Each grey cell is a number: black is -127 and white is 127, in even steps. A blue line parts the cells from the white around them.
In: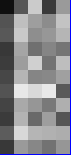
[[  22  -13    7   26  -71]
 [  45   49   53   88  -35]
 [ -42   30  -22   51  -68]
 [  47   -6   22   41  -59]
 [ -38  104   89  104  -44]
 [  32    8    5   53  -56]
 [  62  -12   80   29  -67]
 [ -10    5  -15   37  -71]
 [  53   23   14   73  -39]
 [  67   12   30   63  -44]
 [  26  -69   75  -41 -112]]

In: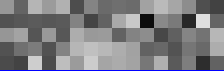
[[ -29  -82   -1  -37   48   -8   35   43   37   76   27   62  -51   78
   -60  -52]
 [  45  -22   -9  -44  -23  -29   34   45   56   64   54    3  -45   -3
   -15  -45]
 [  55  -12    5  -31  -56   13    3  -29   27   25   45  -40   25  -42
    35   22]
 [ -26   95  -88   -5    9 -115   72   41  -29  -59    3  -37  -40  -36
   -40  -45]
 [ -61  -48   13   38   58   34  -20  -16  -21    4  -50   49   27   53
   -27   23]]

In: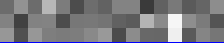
[[ -9   5 -37 111 -24 -23  12 -52  25   9  -2  -4  -1  23 -47  23]
 [-43  -4  14 118  10  52 -36 -30 -11  -7  -8 -51   3   2 -62   2]
 [ 13 -26 -37  -6 -30 -69   3   3 -29 -18 -51  -3  55 -19  18 -19]]

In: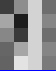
[[ -5  83  99 -28]
 [  5  83  38 -25]
 [-17  83 -70   7]
 [  6  83 -99  38]
 [-17  83  13 -66]]

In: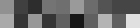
[[  96  -32   52  -31 -104  -31  -74   24  -74   42]
 [ -58  -58  -44  -19   26  -16  -11  -82  -63   17]]

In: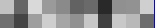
[[-18  57  72 -63  71  17  37  78  30 -59 -15]
 [ 79  18  16 -86 -21 -29  10  26  89 -26  66]]

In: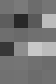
[[-15 -19 -13 -14]
 [-19 -15 -10 -11]
 [ 59  72  14 -72]
 [-14 -15 -21 -17]
 [ 60 -38 -87 -34]
 [-10 -19  -5 -12]]

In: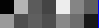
[[-102  -18    9  -49  -32  -49   26]
 [ -32    5  109  -59  -36   52 -124]]

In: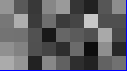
[[ -14  -29  -93  -81  -30    8  -93   21   43]
 [ -88   15 -114  -20  -82  -59  -47    2   16]
 [ -54   41  -47  -36  -25 -103  -46  -13  -12]
 [ -48  -48   71  -58  -68  -17  -68   46   -8]
 [  13  -41  -94  -74   26    7  -71  -38   21]]
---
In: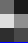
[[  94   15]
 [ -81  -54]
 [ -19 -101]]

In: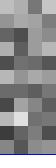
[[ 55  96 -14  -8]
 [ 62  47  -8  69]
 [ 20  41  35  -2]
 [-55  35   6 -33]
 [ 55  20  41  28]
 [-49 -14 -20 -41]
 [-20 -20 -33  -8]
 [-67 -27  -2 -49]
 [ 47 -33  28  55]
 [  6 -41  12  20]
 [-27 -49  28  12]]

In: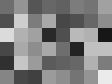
[[ -48   78   -3   41  -56  -48  -24   13]
 [ -79   70   27  -36  -30  -24   49   -3]
 [  91   49   33  -86  -48   57   49 -104]
 [ -56   41   13   41  -17  -92   64   64]
 [ -17   20  -42  -24  -30   -3  -11   33]
 [   5  -56  -63   27   13  -11   20  107]]

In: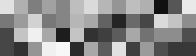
[[ -57   68  112   40  -98   68  -77  -64  -35   40  -13   13   13  -49]
 [  97   48   -1   33    5   62   90   54   21   62   48 -111  -41  105]
 [  -7   27   82   -7    5   54   40  -29  -91  -21  -57   90   68   13]
 [ -57  -77   21  112  119  -85   40  -35   97  -64   27  -49  -71  -71]]

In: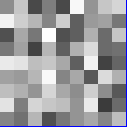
[[106  99  62  70  40 -32 114 -61 -26]
 [114  78  54   5  78 -32  26  33  -8]
 [ 13  70 -54  -1 -54 120  20  70  85]
 [ 62  48  20  85  40  13  78  13 -39]
 [-47  40  -8 126 -47 -32  48 -20  70]
 [ -8  33 -61  54 -32  48  91 -20 -14]
 [ 33  26  54 120   5  40 -39  91  48]
 [ 99  -1  85  70  62  20 106 -68 -20]
 [  5 -14  54 -47  -8  20  40   5  62]]

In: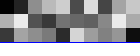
[[  50  107  -45  -70  -12  -24  -31    8  107   42]
 [ -70   36   14   -5  -84   85   29    1   22 -113]
 [-125  -92   14   58   78  -52   92  -58   36   72]]

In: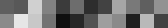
[[  10  102   72  -12 -112  -88  -45   30   10  -96   57  -61]
 [ -32  -39   80    2  -68  -18  -82  -61   38   -6  -32   18]]

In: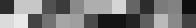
[[  91  105  -60  -12   38   31  -53 -107 -107  -91  -32   58   10  -60]
 [ -83   71   71  -46  -68   10   46   46   85  -26  -83   -4    2 -113]]

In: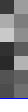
[[-86  51]
 [-70  29]
 [ 73  14]
 [ 44  -2]
 [-51 -16]
 [-44 -30]
 [-78 -36]]
